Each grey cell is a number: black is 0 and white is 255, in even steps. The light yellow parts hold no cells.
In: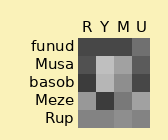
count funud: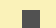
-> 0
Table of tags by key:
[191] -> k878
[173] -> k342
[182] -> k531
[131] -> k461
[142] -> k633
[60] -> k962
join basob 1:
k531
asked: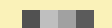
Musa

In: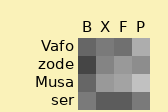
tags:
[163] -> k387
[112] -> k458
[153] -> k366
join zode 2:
k366
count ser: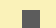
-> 2
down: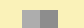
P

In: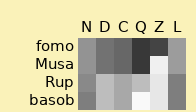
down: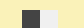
Z
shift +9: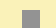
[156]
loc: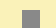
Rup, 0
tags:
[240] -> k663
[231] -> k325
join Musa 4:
k663
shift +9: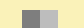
[135 198]

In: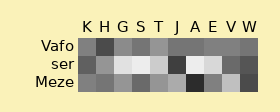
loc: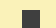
ser, 5
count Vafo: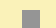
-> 1
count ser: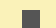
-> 1
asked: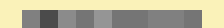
Vafo
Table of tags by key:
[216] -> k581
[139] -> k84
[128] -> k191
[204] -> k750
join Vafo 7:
k191
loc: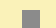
Vafo, 2

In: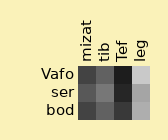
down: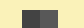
mizat
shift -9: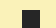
[29]

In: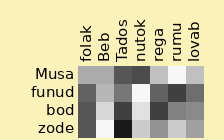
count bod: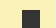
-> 0
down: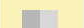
Beb

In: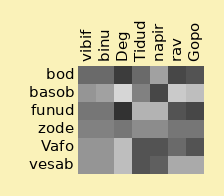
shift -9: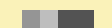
[140 181  74  74]
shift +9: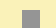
[158]
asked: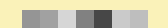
basob
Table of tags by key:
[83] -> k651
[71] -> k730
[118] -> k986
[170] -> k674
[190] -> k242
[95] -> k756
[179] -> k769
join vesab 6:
k674
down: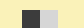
Deg
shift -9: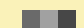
[ 97 152  62]
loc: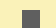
vesab, 4

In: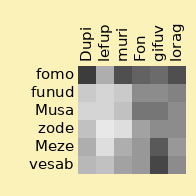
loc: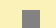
funud, 5
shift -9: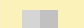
[204 184]
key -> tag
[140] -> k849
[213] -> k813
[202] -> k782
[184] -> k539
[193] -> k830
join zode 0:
k830
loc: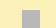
vesab, 0
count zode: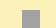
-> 1

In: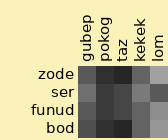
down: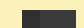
pokog
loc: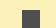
bod, 0
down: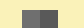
gubep
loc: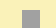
zode, 4
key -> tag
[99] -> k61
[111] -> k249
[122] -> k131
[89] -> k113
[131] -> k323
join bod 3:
k61

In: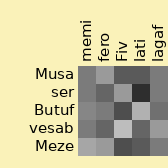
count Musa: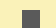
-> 2
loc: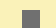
Butuf, 4
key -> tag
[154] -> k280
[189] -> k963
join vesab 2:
k963
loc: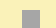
Meze, 0
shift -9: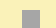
[157]
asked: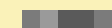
Musa
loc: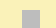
vesab, 2

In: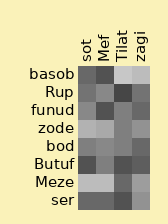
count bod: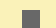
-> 1
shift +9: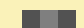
[ 91 136  91]
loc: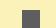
Butuf, 3

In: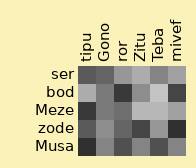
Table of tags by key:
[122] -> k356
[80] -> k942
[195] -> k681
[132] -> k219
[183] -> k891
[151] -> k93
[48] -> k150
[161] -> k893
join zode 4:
k93
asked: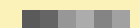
ser
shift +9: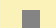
[141]
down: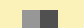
Teba
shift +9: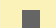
[110]
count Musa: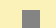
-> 3
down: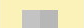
Teba

